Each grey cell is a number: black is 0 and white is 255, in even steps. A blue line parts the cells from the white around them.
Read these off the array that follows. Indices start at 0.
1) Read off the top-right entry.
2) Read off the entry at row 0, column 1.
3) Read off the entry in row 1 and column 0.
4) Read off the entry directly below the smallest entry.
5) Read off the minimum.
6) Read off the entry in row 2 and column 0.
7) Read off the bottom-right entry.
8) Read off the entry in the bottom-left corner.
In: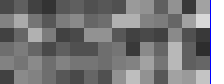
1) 162
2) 95
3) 130
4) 102
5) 45
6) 65
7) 196
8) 65

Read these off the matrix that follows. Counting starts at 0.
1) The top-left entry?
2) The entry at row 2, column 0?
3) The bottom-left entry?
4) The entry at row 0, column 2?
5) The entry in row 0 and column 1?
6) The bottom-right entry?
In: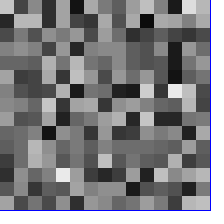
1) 197
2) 74
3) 163
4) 137
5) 68
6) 191

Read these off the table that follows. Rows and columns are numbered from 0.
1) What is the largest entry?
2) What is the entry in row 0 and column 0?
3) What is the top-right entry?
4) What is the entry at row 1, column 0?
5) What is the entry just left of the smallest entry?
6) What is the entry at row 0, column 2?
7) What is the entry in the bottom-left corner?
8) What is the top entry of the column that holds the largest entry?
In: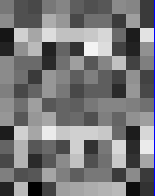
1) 243
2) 120
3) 58
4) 139
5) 186
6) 72
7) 34
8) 80

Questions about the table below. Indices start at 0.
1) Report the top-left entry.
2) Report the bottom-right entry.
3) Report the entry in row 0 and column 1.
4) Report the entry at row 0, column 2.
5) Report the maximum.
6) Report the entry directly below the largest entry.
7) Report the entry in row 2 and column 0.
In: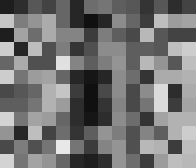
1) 30
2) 184
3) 45
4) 87
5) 232
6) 102
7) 30

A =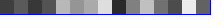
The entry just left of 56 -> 90
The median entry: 113
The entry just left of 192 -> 128
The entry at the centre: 222

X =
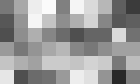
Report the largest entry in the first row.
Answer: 251
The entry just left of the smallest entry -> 148
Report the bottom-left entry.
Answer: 230
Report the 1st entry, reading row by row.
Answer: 120
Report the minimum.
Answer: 40
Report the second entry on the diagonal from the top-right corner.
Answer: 87
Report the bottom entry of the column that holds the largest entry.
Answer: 113
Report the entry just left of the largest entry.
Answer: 237
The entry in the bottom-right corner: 128
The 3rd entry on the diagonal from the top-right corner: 101
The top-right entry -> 59
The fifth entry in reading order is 128
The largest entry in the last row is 237

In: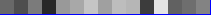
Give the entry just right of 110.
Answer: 131
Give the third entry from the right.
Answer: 97
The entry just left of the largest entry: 60
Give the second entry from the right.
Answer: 110
